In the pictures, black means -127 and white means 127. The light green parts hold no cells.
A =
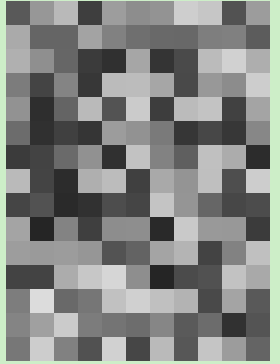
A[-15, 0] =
-38
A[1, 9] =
0
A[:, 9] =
[-45, 0, 81, 12, -62, -72, 44, -49, -56, 24, 2, 66, 36, -78, 28]
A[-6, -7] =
13
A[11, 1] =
-60
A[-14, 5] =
-16
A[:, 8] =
[70, -1, 59, 24, 67, -56, 64, 63, -25, 25, -60, -46, -54, -19, 69]
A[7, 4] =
60
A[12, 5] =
80
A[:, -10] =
[23, -26, 15, -59, -81, -79, -60, -59, -45, -90, 26, -60, 92, 32, 77]
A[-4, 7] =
-52
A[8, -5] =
68
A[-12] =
[-3, -59, 4, -72, 59, 60, 38, -54, 24, 12, 77]
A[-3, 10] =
-38
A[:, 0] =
[-38, 42, 48, -3, 18, -19, -68, 58, -58, 36, 29, -60, -2, 4, -8]
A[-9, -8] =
17
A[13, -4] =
-37
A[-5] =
[29, 26, 28, 22, -44, -28, 36, 52, -60, 2, 64]
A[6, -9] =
-21
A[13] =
[4, 32, 75, -3, -11, -18, 6, -37, -19, -78, -43]
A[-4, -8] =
71
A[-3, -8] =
-9
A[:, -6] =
[13, -16, 38, 60, 75, 18, 66, -63, -58, 14, -28, 14, 80, -18, -57]
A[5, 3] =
-74
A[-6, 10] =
-68
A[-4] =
[-60, -60, 44, 71, 86, 14, -90, -52, -46, 66, 41]

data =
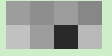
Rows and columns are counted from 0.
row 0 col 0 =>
29
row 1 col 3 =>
57
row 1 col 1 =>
29

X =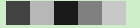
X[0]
-61
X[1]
55
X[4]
72
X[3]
0

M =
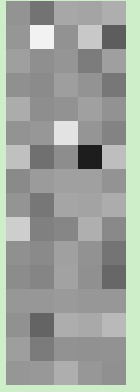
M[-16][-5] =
19
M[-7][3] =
47
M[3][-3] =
30
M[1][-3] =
18
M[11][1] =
5
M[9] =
[78, 0, 6, 47, 9]
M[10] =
[16, 10, 32, 18, -11]
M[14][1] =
-4
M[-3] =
[17, -27, 45, 41, 57]
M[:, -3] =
[39, 18, 21, 30, 18, 99, 13, 32, 37, 6, 32, 34, 26, 45, 18, 46]
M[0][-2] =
36
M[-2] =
[30, -4, 18, 17, 18]
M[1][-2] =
72
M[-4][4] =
23
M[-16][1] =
-12
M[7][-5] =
10
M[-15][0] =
22
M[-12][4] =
18
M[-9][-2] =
32
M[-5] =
[12, 5, 34, 16, -24]
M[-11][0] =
19
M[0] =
[19, -12, 39, 36, 46]

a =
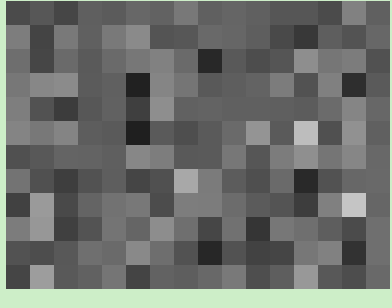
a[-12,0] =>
-52
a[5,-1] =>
-31
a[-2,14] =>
-77
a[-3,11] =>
-8
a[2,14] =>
-3
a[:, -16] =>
[-52, -2, -17, -8, -1, 4, -47, -12, -62, -3, -45, -58]
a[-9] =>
[-8, 7, 11, -36, -31, -94, 5, -10, -38, -33, -28, -3, -45, 0, -81, -37]
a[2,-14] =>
-21
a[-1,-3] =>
-39
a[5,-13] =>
-34
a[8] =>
[-62, 26, -54, -27, -13, -7, -51, -2, -3, -19, -36, -43, -66, 0, 69, -25]
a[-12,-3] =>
-52
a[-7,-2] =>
17
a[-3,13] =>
-33
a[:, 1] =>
[-40, -59, -57, 7, -45, -7, -39, -47, 26, 23, -50, 29]
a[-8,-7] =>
-31
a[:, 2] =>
[-57, -6, -21, 11, -67, 4, -27, -65, -54, -63, -39, -38]
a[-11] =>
[-2, -59, -6, -31, -6, 10, -43, -40, -22, -25, -33, -54, -71, -33, -44, -24]
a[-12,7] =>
-7
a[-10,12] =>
14
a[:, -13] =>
[-32, -31, -37, -36, -40, -34, -28, -45, -27, -44, -16, -30]
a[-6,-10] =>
-2
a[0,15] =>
-31
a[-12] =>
[-52, -40, -57, -32, -36, -24, -29, -7, -31, -26, -31, -41, -41, -52, 1, -31]
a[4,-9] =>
-30
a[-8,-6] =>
-31
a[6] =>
[-47, -39, -27, -28, -32, 7, -2, -38, -37, -8, -41, -3, 15, -10, 6, -23]
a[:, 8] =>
[-31, -22, -87, -38, -28, -37, -37, -4, -3, -57, -88, -23]
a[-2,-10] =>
-17

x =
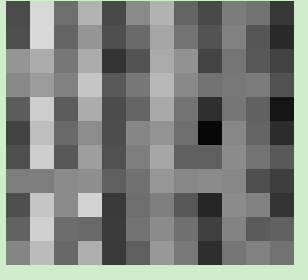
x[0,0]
-52
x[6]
[-48, 77, -39, 30, -47, -1, 38, -31, -32, 11, -12, -38]
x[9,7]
-15
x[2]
[21, 44, -8, 44, -76, -44, 42, 18, -59, -10, -39, -61]
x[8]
[-48, 69, 10, 82, -70, -17, -1, -40, -89, 11, 1, -75]
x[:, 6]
[50, 37, 42, 55, 41, 19, 38, 22, -1, 11, 24]
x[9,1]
79
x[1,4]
-49
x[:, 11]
[-72, -86, -61, -46, -106, -83, -38, -65, -75, -30, -13]
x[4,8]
-80
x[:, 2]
[-17, -26, -8, 1, -35, -22, -39, 10, 10, -18, -23]
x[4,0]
-35
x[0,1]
87
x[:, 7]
[-27, -12, 18, 9, -12, -17, -31, 7, -40, -15, -6]
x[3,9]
-7
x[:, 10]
[-13, -41, -39, -3, -30, -27, -12, -49, 1, -36, 1]
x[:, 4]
[-54, -49, -76, -38, -51, -50, -47, -32, -70, -68, -69]
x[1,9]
1
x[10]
[5, 59, -23, 46, -69, -32, 24, -6, -81, -10, 1, -13]
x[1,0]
-49
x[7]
[-2, -2, 10, 14, -32, -14, 22, 7, 11, 7, -49, -65]
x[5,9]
7
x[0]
[-52, 87, -17, 51, -54, 10, 50, -27, -54, -3, -13, -72]
